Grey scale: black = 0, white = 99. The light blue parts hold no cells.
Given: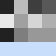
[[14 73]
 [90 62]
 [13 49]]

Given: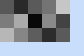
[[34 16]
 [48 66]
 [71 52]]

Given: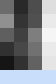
[[42 16]
 [56 20]
 [37 25]]

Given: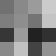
[[44 53]
 [49 55]
 [21 60]]

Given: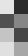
[[89 17]
 [31 52]
 [76 27]]

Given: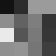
[[ 7 17]
 [55 38]
 [91 33]]

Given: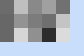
[[42 74]
 [40 57]
 [40 83]]

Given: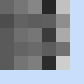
[[40 46]
 [30 38]
 [35 43]]
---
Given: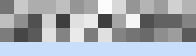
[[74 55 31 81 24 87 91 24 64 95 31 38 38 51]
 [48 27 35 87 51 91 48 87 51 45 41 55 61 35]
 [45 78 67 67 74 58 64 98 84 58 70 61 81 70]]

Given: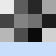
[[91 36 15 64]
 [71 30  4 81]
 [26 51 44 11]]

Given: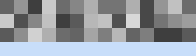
[[78 31 52 75 24 35 71 75 31 84 28 45 55 61]
 [39 58 24 78 42 52 68 45 45 68 28 58 75 42]
 [35 55 81 68 42 39 64 49 71 39 49 24 24 35]]

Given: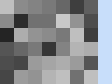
[[74 54 51 47 40 24 37]
 [54 17 44 44 78 57 30]
 [33 40 47 21 51 70 67]
 [30 27 60 64 67 60 33]
 [27 60 57 70 74 44 74]
 [14 67 57 54 47 74 24]]

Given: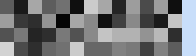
[[82 29 18 40 44 79 40 40 50 47 25 50 36]
 [61 22 18 57  2 65 53  6 25 53 22 10 76]
 [36 10 65 36 44  6 79 65 14 61 29 61  6]
 [32 47 14 18 47 32 53 76 69 69 57 72 18]]

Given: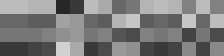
[[73 73 70 70 15 22 73 66 40 46 70 73 70 50 73 50]
 [46 46 46 50 56 59 46 50 33 29 50 46 50 26 46 29]
 [40 40 36 36 63 59 40 36 70 77 36 40 36 77 40 73]
 [22 22 26 29 81 66 22 29 59 56 26 22 26 53 26 53]]

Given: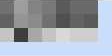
[[76 24 65 76 84 80 80]
 [44 61 51 47 35 41 41]
 [38 58 54 44 31 38 35]]

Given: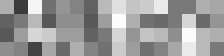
[[68 23 95 44 58 51 38 72 87 76 79 91 47 47 68 65]
 [55 51 26 65 41 68 51 44 79 61 44 51 65 91 72 47]
 [38 47 72 34 55 55 34 61 98 68 44 41 47 83 41 58]
 [34 61 83 79 61 61 38 47 83 58 76 72 55 98 72 68]]
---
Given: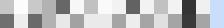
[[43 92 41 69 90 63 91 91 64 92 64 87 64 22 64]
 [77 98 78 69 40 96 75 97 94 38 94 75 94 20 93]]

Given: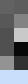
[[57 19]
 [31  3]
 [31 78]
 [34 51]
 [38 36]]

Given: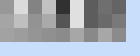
[[63 61 58 56 54 65 53 65 54]
 [64 74 57 66 33 87 36 41 47]
 [59 85 51 75 19 87 36 43 39]]

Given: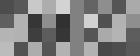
[[73 32 67 33 69 50 69 28 30 34]
 [70 69 24 36 21 50 33 66 70 36]
 [37 69 21 55 19 50 81 31 69 55]
 [30 34 78 67 82 50 39 55 33 66]]

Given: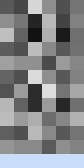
[[58 53 53 35 55 51]
 [37 31 72 53 34 45]
 [73 60 67 42 52 69]
 [71 38 17 60 15 43]
 [32 60 17 86 45 65]
 [39 31 85 55 34 50]
 [62 56 56 29 60 52]
 [36 31 73 53 34 44]
 [74 38  7 68 10 43]
 [55 46 14 72 26 50]
 [34 27 83 55 31 45]]

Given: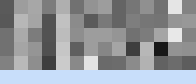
[[50 72 55 24 79 53 88 41 42 54 69 38 42 36]
 [44 64 58 31 77 37 61 52 64 24 71  9 57 56]
 [44 66 48 32 73 55 61 61 58 44 48 64 90 51]
 [34 71 64 32 75 54 35 47 39 49 46 45 58 59]
 [35 61 65 48 68 44 57 61 39 46 56 44 89 51]]

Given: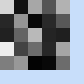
[[49 59  1  3 42]
 [92 26 42 15 64]
 [13 39 72 14 12]
 [15 58  3 16 34]
 [83  7 65 33 69]]
